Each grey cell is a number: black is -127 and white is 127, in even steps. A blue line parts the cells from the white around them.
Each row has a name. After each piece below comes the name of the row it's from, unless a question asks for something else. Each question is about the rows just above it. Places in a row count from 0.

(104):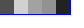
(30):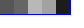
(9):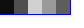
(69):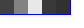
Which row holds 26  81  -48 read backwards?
(9)
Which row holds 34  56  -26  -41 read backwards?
(30)
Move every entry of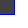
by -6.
-68
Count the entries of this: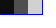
3

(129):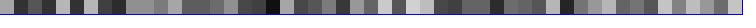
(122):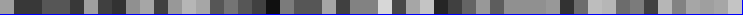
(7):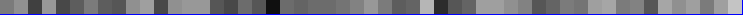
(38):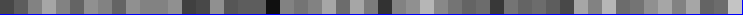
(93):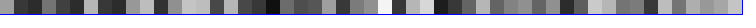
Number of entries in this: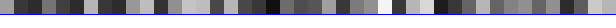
44
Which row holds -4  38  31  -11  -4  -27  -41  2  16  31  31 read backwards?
(7)
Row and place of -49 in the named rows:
(93), 21
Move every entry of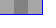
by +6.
44  8  44
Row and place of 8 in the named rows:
(38), 31
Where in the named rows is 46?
(93), 49

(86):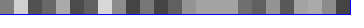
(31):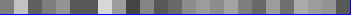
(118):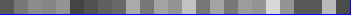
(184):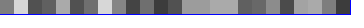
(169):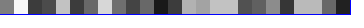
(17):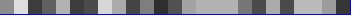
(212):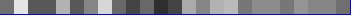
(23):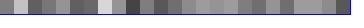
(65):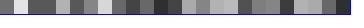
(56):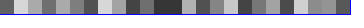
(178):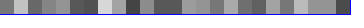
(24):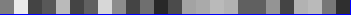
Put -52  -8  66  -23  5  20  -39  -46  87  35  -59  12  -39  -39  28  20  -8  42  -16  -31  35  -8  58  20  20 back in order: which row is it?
(178)
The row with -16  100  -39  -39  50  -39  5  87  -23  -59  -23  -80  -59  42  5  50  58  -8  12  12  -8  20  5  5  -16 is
(212)
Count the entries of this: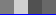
4

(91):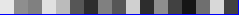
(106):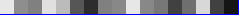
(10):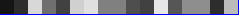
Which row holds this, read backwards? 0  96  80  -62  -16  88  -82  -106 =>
(10)
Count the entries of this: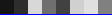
8
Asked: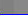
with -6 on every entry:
-6  2
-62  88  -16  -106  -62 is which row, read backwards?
(91)
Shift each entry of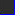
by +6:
-76
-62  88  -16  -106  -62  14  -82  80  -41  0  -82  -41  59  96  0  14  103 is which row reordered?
(91)

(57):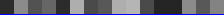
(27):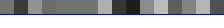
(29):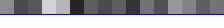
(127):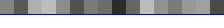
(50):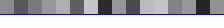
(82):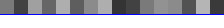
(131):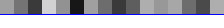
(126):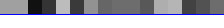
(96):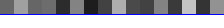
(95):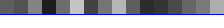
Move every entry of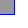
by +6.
30
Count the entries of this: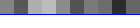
10
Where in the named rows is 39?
(131), 12
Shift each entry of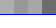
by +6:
52  30  45  -12

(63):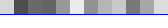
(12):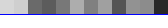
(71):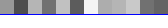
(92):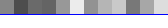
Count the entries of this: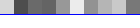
10
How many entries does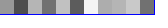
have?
11
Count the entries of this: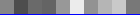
10

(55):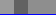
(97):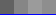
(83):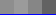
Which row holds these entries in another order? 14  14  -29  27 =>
(55)
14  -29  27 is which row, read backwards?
(55)
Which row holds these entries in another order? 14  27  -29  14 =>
(55)
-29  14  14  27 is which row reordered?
(55)
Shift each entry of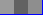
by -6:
21  -35  8
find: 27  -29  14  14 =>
(55)

